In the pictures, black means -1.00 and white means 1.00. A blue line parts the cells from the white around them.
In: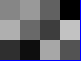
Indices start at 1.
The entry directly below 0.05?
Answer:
0.37
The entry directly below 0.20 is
-0.18
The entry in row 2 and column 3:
-0.52
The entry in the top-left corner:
0.05

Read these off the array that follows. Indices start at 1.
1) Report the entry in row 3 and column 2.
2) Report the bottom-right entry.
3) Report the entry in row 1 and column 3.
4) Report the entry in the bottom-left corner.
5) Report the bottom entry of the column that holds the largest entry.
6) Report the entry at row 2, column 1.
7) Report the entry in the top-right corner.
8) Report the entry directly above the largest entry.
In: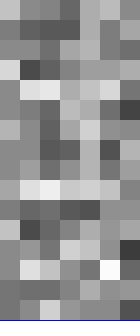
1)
0.08
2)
-0.36
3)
0.03
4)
-0.08
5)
0.08
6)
-0.02
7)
0.08
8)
0.13

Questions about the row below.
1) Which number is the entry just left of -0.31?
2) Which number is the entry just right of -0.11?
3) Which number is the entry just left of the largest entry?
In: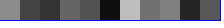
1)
-0.71
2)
0.00
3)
-0.88

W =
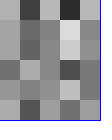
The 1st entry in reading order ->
0.39
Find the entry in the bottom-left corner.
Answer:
0.34
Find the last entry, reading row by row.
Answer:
0.23
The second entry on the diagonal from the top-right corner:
0.72
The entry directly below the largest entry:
0.60
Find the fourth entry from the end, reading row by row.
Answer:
-0.33
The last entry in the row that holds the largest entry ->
0.07
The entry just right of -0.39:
-0.05
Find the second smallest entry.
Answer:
-0.50

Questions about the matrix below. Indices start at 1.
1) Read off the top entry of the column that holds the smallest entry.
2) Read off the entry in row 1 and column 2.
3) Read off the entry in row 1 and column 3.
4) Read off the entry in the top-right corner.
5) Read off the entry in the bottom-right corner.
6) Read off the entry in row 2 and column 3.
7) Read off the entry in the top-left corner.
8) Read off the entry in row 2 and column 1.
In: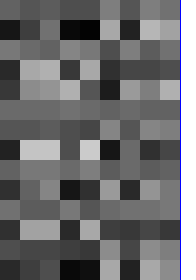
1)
-0.39
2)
-0.33
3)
-0.28
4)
-0.11
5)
0.10
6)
-0.11
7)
-0.23
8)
-0.83
